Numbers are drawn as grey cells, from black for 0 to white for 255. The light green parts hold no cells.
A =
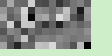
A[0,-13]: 106
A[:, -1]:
[95, 153, 146, 118, 143, 130, 1]
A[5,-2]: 124
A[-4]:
[111, 208, 56, 199, 196, 92, 51, 96, 31, 104, 121, 101, 118]
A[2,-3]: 84
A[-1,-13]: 161
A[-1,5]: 194
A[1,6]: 128
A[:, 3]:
[102, 212, 202, 199, 69, 198, 108]
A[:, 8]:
[55, 137, 219, 31, 114, 139, 130]
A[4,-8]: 94
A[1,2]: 131
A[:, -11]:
[107, 131, 117, 56, 124, 127, 37]
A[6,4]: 103
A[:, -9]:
[207, 55, 6, 196, 112, 88, 103]
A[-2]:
[113, 93, 127, 198, 88, 126, 130, 123, 139, 128, 117, 124, 130]
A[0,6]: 73
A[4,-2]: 122
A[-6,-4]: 194
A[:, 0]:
[106, 151, 170, 111, 85, 113, 161]
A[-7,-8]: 78

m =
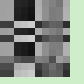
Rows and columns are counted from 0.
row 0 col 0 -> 160
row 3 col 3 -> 195
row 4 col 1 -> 160
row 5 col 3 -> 196
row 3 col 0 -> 62
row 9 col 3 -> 179
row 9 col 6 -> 87
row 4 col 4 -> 28
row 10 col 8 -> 94
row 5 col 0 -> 61
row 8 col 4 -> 72
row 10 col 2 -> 187
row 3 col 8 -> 95
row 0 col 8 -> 118
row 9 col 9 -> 58
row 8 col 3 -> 72
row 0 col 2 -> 38
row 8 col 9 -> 143
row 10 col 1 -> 63
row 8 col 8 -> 156
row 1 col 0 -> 160
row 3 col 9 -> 46
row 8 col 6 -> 122
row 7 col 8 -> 129
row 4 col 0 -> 158
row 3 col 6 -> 80
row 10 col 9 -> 47
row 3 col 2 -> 190
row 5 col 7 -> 98
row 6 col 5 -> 176
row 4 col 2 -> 39
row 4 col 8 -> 119
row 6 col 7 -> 126

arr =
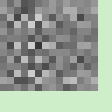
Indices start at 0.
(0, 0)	147
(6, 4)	206
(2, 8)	142
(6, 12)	163
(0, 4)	94
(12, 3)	113
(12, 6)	137
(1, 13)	167
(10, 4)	204
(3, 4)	205
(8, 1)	158
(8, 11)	75
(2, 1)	171
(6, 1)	76
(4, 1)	113
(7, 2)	143
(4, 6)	131
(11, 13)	174
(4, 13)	112
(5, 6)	89
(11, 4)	102
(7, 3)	102
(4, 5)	92
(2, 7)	91
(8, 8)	144
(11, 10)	189
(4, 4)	144
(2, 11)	74
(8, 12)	124
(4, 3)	123
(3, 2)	186
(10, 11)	156
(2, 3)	179

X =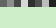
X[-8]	100
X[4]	48
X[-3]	80
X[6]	189

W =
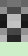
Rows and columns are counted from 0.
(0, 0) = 104
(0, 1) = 115
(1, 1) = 74
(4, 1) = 71
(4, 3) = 146
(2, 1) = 186

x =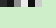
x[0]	43
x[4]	16
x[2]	142

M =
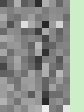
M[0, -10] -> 73
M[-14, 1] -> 123
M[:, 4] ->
[111, 138, 158, 171, 108, 136, 100, 113, 97, 105, 164, 157, 160, 92, 161, 167]
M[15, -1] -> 230
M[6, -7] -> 126
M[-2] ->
[178, 145, 115, 159, 161, 150, 41, 134, 146, 118]
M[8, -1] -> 148
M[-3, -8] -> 153
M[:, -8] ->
[175, 143, 114, 132, 137, 143, 152, 142, 166, 160, 136, 114, 118, 153, 115, 154]
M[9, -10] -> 71
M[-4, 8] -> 125
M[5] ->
[170, 159, 143, 125, 136, 126, 69, 136, 109, 127]
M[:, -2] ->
[102, 137, 141, 212, 97, 109, 129, 145, 86, 100, 184, 156, 125, 109, 146, 114]
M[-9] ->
[166, 111, 142, 145, 113, 167, 49, 124, 145, 124]
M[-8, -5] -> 58
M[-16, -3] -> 148
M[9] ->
[71, 126, 160, 128, 105, 67, 176, 116, 100, 138]
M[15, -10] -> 134
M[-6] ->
[98, 102, 136, 113, 164, 127, 173, 102, 184, 138]
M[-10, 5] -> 184
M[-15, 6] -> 123
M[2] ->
[168, 123, 114, 138, 158, 121, 130, 145, 141, 109]
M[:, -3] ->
[148, 140, 145, 156, 135, 136, 100, 124, 129, 116, 102, 126, 161, 109, 134, 128]
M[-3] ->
[157, 133, 153, 136, 92, 152, 64, 109, 109, 134]
